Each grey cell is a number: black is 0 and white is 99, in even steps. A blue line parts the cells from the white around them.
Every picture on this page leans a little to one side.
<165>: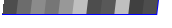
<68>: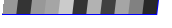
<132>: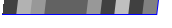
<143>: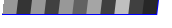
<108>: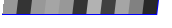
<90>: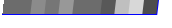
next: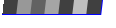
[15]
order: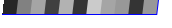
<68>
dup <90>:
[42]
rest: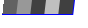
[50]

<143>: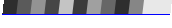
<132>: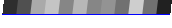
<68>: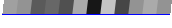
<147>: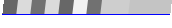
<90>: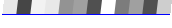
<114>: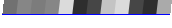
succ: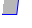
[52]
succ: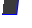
[62]

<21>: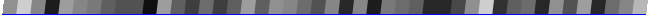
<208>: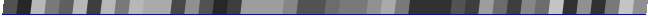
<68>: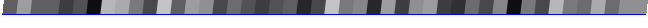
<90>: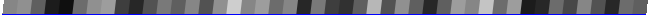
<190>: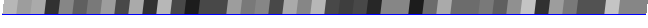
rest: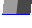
[66 19 71 28 11 28 28 61 47 52 28 66 52 71 28 24 28 15 52 52 11 42 66 42
 42 47 37 56 76 19 61 47 32 32 76 52 52]
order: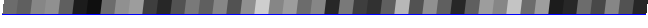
<90>

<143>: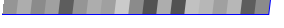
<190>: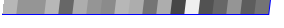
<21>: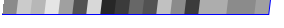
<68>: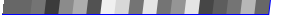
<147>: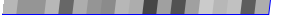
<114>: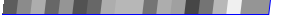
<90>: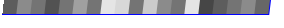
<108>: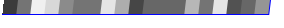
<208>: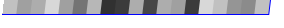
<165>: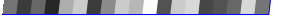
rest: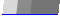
[89 67 27 40 40 40 71 45 89 32 40 58]
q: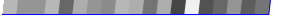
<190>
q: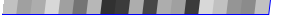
<208>
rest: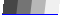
[58 58]
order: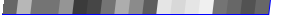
<68>
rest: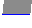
[62]
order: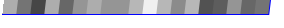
<190>

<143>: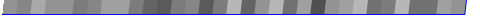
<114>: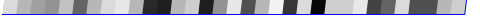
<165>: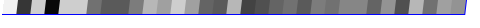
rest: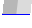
[90 71 16 12 71 80 12 57 90 31 71 94 21 85  3 80 80 90 26 39 85 31 31 71
 80]
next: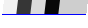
[90]
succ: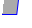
[57]
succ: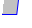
[39]

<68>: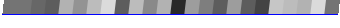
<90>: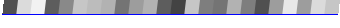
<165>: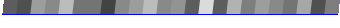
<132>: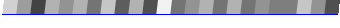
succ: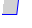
[61]
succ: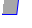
[31]
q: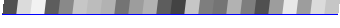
<90>
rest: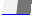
[57 69 45 69 45 57 49 49 77 57 31]
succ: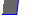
[36]

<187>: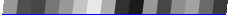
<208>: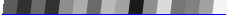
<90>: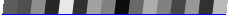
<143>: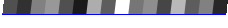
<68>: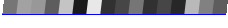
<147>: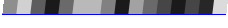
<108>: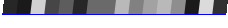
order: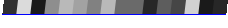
<108>
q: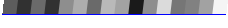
<208>

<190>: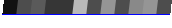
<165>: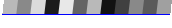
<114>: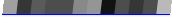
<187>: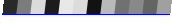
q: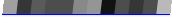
<114>
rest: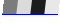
[85  7 72 44 53 39 62]
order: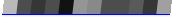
<114>

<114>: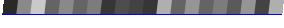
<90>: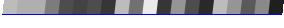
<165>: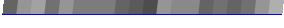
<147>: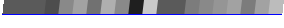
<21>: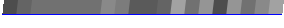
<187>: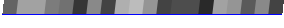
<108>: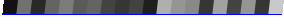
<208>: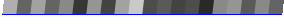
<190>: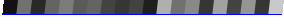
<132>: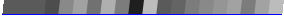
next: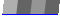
[48]
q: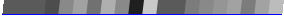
<147>
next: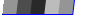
[35]

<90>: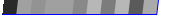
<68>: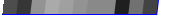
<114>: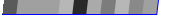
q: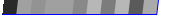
<90>
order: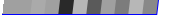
<114>
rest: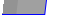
[53 71 48 71 35 66]

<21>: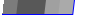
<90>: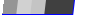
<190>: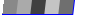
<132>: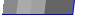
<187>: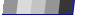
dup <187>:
[58]
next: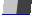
[25]
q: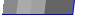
<132>

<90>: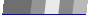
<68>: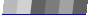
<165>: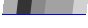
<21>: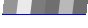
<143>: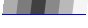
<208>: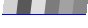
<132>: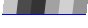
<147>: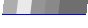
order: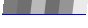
<21>
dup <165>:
[63]
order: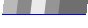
<90>
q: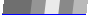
<90>

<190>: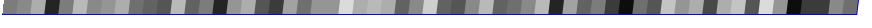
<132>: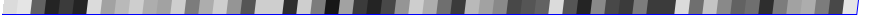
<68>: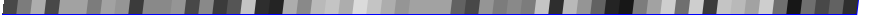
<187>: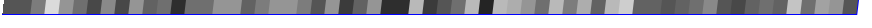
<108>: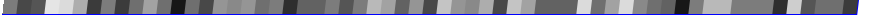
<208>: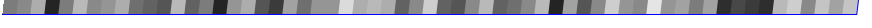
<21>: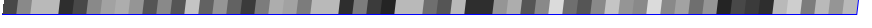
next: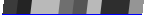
[67]
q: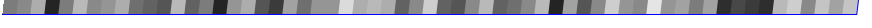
<208>

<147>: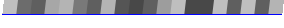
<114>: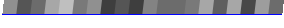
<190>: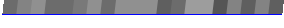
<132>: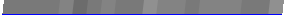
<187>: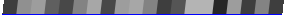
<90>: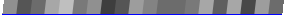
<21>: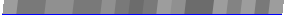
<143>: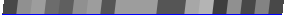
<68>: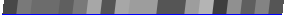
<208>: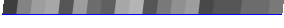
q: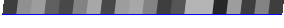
<187>
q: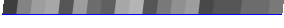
<208>
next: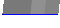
[51]
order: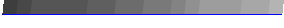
<68>

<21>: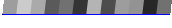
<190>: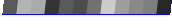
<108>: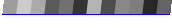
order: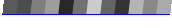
<108>
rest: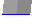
[49 15]
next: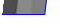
[15]
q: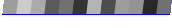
<21>

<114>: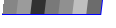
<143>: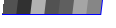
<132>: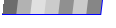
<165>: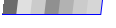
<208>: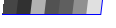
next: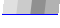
[79]
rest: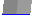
[19 47 56 74 42]
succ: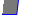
[56]
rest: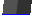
[69 32 37 64 52]

